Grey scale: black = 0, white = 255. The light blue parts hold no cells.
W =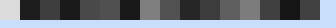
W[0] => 219
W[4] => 73
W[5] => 80
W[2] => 62
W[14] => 21

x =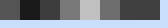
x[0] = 84
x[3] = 120

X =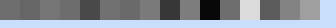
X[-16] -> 110
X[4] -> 73
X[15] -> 159
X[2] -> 117
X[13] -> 92

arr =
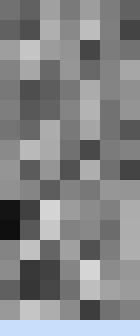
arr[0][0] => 113
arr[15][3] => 139
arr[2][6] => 114
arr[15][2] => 173
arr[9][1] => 133
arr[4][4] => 171
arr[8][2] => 149
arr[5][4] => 179
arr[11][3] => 130
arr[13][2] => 65
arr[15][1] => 197
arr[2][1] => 196
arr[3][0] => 131
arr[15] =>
[153, 197, 173, 139, 61, 113, 128]
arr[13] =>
[140, 56, 65, 133, 213, 139, 151]
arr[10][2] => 212
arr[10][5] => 128
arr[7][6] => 130
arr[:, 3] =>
[122, 137, 148, 150, 119, 132, 121, 113, 82, 130, 156, 130, 160, 133, 112, 139]
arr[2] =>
[158, 196, 156, 148, 70, 124, 114]
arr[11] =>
[15, 88, 199, 130, 136, 108, 173]
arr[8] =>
[149, 91, 149, 82, 174, 112, 68]
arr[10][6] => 172
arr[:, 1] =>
[97, 79, 196, 167, 78, 88, 103, 185, 91, 133, 64, 88, 193, 56, 54, 197]
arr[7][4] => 73
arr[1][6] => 68

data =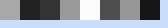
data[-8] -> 168
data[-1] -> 22
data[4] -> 251
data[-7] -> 33

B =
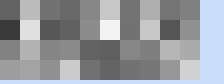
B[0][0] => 98
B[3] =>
[157, 163, 145, 203, 113, 100, 114, 119, 151, 210]
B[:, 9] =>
[128, 145, 171, 210]
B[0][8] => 116
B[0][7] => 175
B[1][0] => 58
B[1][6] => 114
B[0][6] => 115
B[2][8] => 182
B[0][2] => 114
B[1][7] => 199
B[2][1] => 179
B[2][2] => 133

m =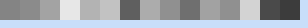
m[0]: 132
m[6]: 95
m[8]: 144
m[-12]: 231
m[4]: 179

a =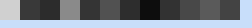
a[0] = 208
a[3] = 138
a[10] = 90

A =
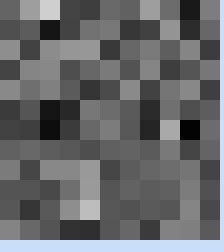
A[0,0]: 100
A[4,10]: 63
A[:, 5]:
[105, 120, 57, 122, 75, 108, 124, 96, 70, 85, 87, 86]
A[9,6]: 98
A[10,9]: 133
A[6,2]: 13
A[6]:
[66, 63, 13, 59, 104, 124, 88, 37, 169, 3, 108]
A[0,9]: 25
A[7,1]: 104
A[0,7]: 158
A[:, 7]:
[158, 65, 122, 133, 66, 43, 37, 91, 102, 92, 90, 59]
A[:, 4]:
[62, 114, 151, 103, 53, 119, 104, 78, 153, 154, 189, 47]
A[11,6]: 103
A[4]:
[137, 111, 128, 91, 53, 75, 138, 66, 117, 136, 63]
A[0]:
[100, 158, 207, 68, 62, 105, 97, 158, 108, 25, 125]
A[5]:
[59, 85, 21, 40, 119, 108, 90, 43, 112, 79, 93]
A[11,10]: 90
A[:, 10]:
[125, 103, 60, 119, 63, 93, 108, 100, 68, 81, 73, 90]
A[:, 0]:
[100, 79, 142, 68, 137, 59, 66, 97, 123, 84, 87, 132]
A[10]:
[87, 54, 89, 142, 189, 87, 82, 90, 86, 133, 73]
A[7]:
[97, 104, 93, 88, 78, 96, 99, 91, 121, 69, 100]
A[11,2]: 84
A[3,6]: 83
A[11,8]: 130
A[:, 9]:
[25, 44, 133, 85, 136, 79, 3, 69, 117, 124, 133, 127]
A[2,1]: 66
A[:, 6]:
[97, 55, 103, 83, 138, 90, 88, 99, 92, 98, 82, 103]

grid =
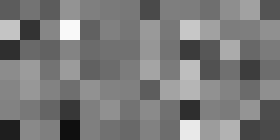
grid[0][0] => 92
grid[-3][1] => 151
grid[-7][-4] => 111
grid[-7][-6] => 126
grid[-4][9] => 190
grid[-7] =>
[92, 115, 92, 147, 127, 122, 120, 74, 126, 125, 111, 142, 161, 84]
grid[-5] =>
[47, 105, 98, 131, 107, 113, 113, 150, 115, 59, 87, 171, 104, 123]
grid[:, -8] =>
[120, 118, 113, 124, 128, 115, 105]
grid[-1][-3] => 178
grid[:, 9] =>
[125, 199, 59, 190, 181, 46, 233]
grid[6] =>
[30, 137, 127, 15, 127, 113, 105, 129, 109, 233, 156, 178, 67, 74]
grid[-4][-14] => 140
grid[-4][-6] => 123
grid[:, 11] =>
[142, 125, 171, 112, 131, 123, 178]
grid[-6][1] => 51
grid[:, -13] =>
[115, 51, 105, 155, 151, 120, 137]
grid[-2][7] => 138
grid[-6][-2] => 126
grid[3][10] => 81
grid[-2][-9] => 144
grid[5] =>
[130, 120, 101, 55, 127, 144, 115, 138, 113, 46, 128, 123, 148, 77]
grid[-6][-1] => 144
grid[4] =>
[133, 151, 130, 111, 145, 130, 128, 93, 163, 181, 145, 131, 107, 143]

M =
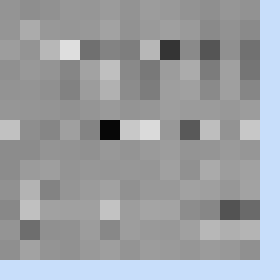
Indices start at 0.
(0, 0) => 148
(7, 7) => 154
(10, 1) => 192
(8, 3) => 148
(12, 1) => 162
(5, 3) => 145
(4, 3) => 130
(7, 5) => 152
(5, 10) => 155
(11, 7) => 153
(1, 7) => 154
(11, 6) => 157
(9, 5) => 161
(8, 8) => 160
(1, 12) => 138
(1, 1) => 171
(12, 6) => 148
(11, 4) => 156
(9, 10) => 159
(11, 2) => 144
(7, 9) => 148
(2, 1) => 148
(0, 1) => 142
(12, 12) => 144
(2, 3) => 222
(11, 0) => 148
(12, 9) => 150
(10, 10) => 135
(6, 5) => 7
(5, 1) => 149
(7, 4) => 145
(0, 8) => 153
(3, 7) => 121
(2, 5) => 131
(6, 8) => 152
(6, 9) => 89
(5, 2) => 148
